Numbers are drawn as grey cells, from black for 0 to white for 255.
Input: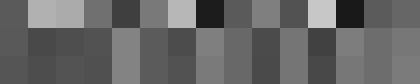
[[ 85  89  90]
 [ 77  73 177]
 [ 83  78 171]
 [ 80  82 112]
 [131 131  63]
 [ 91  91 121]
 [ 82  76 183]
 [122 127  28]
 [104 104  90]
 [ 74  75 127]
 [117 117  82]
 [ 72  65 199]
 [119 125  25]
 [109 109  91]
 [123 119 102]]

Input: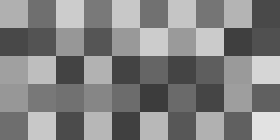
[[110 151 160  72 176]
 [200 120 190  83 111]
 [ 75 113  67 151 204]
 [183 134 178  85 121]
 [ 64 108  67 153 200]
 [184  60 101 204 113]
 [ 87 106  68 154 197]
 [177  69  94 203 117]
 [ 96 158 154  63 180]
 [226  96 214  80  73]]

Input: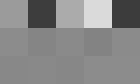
[[136 140 155]
 [137 133  61]
 [135 138 171]
 [140 131 218]
 [140 139  60]]

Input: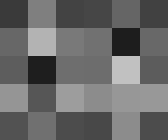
[[ 82 149  93 103  58]
 [112  86  30 179 127]
 [ 76 157 110 121  67]
 [ 72 140 109 113  70]
 [140 151 193  29 101]
 [ 76 152  92 104  65]]

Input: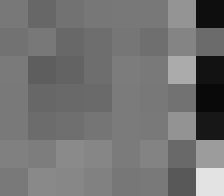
[[121 128 121 121 122 114 120]
 [137 125 108 103  94 120 103]
 [135 138 111 105  99 104 114]
 [129 134 117 106 110 110 119]
 [119 123 123 123 124 118 120]
 [121 131 121 120 121 111 120]
 [ 88 105 147 114 171 132 148]
 [227 156  23   9  18 107  14]]

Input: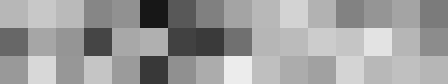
[[153 103 183]
 [216 166 200]
 [151 149 186]
 [197  69 134]
 [155 168 145]
 [ 56 176  23]
 [144  65  88]
 [172  58 128]
 [236 112 164]
 [191 182 184]
 [172 187 211]
 [161 204 178]
 [212 197 130]
 [184 227 149]
 [192 182 164]
 [182 140 123]]

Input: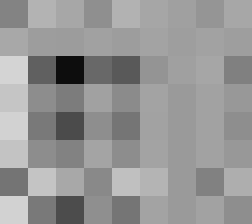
[[210 116 195 210 197 212 168 131]
 [121 196 141 121 141  96 157 179]
 [ 76 168 130  75 124  13 156 167]
 [143 137 164 142 161 104 161 143]
 [117 192 141 117 139  89 157 178]
 [163 180 163 162 163 148 163 166]
 [154 154 154 154 154 160 158 160]
 [162 129 162 162 162 166 162 149]
 [142 174 152 142 152 128 158 167]]
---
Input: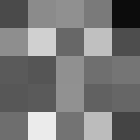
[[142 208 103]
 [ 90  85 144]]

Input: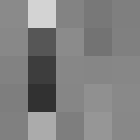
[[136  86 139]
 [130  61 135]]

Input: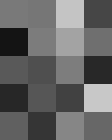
[[ 20 124 163]
 [ 89  79 125]]

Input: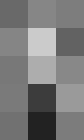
[[133 203  98]
 [120 173 136]]

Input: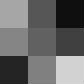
[[133  97  64]
 [ 36 128 210]]

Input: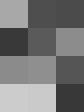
[[ 57  90 140]
 [139 143  85]]
